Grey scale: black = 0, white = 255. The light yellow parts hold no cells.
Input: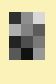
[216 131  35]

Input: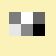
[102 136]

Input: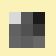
[ 27  81 101]

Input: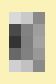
[138 130  52]

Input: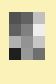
[192 128 177]

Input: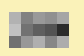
[165  83 175]

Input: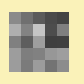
[ 67  77 158 126 156]

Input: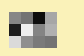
[166 132 143]

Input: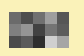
[ 86 116  46]
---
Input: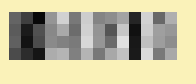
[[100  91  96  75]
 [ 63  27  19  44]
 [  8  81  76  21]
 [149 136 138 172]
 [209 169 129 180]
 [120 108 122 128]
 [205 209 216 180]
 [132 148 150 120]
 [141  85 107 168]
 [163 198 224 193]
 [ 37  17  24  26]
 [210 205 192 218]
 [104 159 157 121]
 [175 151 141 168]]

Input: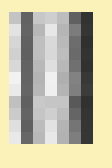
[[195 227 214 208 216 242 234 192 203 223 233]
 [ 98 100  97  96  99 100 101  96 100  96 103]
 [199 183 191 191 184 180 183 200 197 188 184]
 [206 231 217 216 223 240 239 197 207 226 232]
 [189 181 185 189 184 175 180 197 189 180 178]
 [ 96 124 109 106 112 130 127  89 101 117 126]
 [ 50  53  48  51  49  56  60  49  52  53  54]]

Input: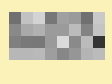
[[112 137 128 183]
 [194 169 121 183]
 [211 177 120 185]
 [119 155 154 158]
 [160 155 218 135]
 [154 187 138 150]
 [112 131 187 180]
 [201 196  52 187]]

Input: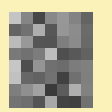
[[196 100 187 121 198 193 126 115]
 [133 113 152 113  78 103 143 110]
 [ 70 174  85 124 148  98 162  84]
 [136  87  84 189 112 114  58 168]
 [151 150 126  79 108  65  92  67]
 [131 140 139  88 124 112 175  64]
 [ 99 107 105  98 128 127 129 113]]

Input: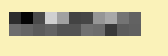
[[ 45 109]
 [  5 101]
 [ 75  91]
 [208  99]
 [161  83]
 [ 67  83]
 [ 70 113]
 [150 109]
 [168  57]
 [116  92]
 [ 98  96]]

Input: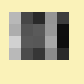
[[184 173 209 185]
 [ 70  84  89  75]
 [ 41  90  87  54]
 [149 152 167 139]
 [ 61  15  14  42]]

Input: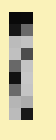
[[  9  22 187 192 104  17 106 181 187]
 [ 10 105 194  76 196 200 197 172  25]]

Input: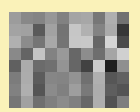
[[156 163 176 137  96 124 129 118]
 [136 161 140 100 171 172 175 161]
 [132  90 117 196 107  92  85 111]
 [151 162 168 130 112 134 139 127]
 [129 115 116 153 148 132 128 139]
 [164 198 199 103 102 147 158 128]
 [167 177 200 141  66 112 121 103]
 [119 131 102 110 203 176 173 174]
 [175 171 213 165  30  86  94  82]
 [113  55  75 208 143  97  84 126]]
